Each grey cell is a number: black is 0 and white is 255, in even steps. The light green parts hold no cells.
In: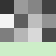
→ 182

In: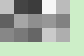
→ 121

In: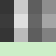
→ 187

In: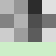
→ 157

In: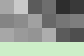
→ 154

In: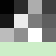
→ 143
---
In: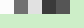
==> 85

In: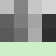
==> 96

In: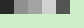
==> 84

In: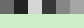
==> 134

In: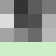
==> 220

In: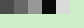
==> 218

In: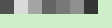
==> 120

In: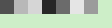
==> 107

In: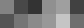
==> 159

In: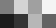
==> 28
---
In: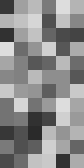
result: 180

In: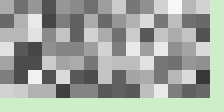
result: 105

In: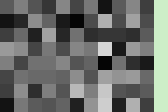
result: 19

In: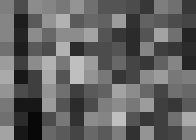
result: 133

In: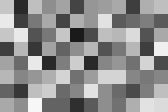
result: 233

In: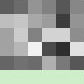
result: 190

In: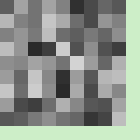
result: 182

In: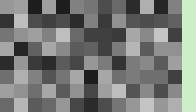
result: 51
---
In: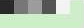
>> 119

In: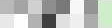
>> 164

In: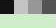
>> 195

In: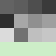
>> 93

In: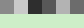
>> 201

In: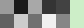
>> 26

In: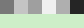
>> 196

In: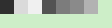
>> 218

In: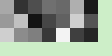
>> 50

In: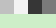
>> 243
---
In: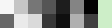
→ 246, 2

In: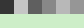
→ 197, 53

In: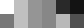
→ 255, 19

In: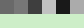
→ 193, 25

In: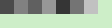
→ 193, 53

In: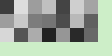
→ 221, 34

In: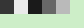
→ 234, 26

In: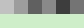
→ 193, 61
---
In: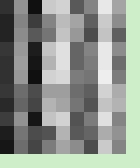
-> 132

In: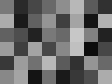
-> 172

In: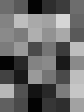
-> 162

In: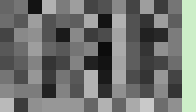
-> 144

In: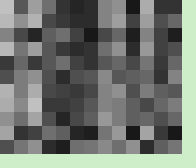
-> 117

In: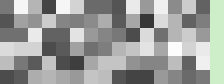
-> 120

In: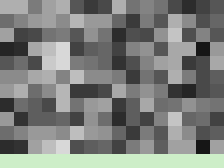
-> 161

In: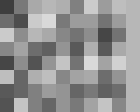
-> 183
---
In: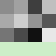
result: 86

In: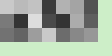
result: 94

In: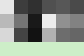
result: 130

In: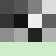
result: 94

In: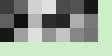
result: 121

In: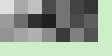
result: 95

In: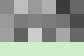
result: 74

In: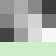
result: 116

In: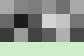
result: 117
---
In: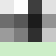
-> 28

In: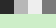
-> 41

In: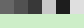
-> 29

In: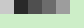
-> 41

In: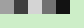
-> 18

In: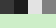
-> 28

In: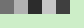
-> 44

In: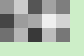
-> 57
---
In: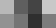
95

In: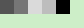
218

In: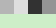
222

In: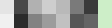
185

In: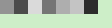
174

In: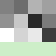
109

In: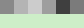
158

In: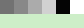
209

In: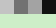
114
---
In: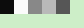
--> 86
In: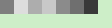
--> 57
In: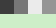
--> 149
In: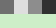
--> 48
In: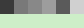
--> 208
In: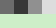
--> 221
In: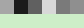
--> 143
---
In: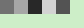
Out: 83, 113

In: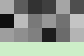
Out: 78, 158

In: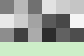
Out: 197, 141

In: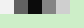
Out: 207, 242

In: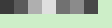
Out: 72, 58

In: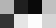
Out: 192, 51

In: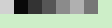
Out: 118, 209
